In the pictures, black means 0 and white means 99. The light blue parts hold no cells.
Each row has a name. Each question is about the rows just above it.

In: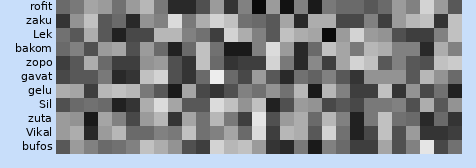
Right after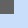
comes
[50]
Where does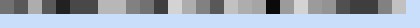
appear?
Lek
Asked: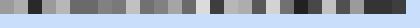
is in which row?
Vikal
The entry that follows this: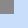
[24]

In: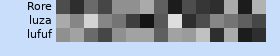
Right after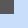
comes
[86]
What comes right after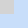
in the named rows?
[52]
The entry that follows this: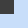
[8]
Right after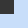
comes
[18]
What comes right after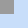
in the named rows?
[75]

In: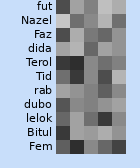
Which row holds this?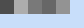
Faz
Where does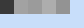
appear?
Bitul
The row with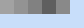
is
rab
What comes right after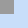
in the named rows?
[67]
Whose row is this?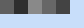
Fem
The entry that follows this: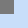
[40]

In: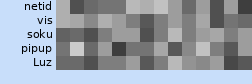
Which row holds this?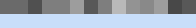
Luz
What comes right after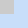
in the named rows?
[41]
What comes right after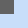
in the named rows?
[41]
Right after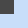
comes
[34]
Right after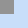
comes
[53]

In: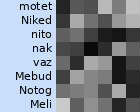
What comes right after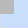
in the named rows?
[48]
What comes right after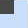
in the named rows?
[25]
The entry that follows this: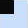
[17]
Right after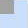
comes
[52]
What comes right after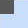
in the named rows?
[31]
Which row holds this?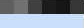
nito
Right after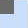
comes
[17]

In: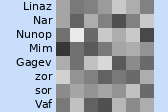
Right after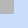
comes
[54]
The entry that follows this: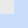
[41]
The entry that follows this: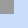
[78]

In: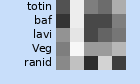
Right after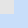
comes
[28]
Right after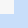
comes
[60]
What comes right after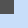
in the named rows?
[92]

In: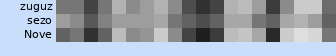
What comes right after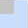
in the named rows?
[65]
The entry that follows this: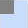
[61]
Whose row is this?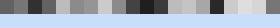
Nove
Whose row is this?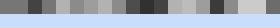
zuguz
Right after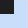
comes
[23]
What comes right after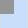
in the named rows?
[79]

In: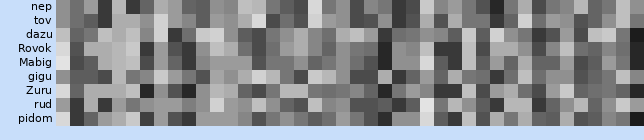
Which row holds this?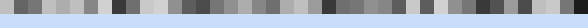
dazu
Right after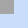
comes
[56]
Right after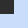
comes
[56]
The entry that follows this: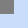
[56]
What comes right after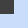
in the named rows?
[60]

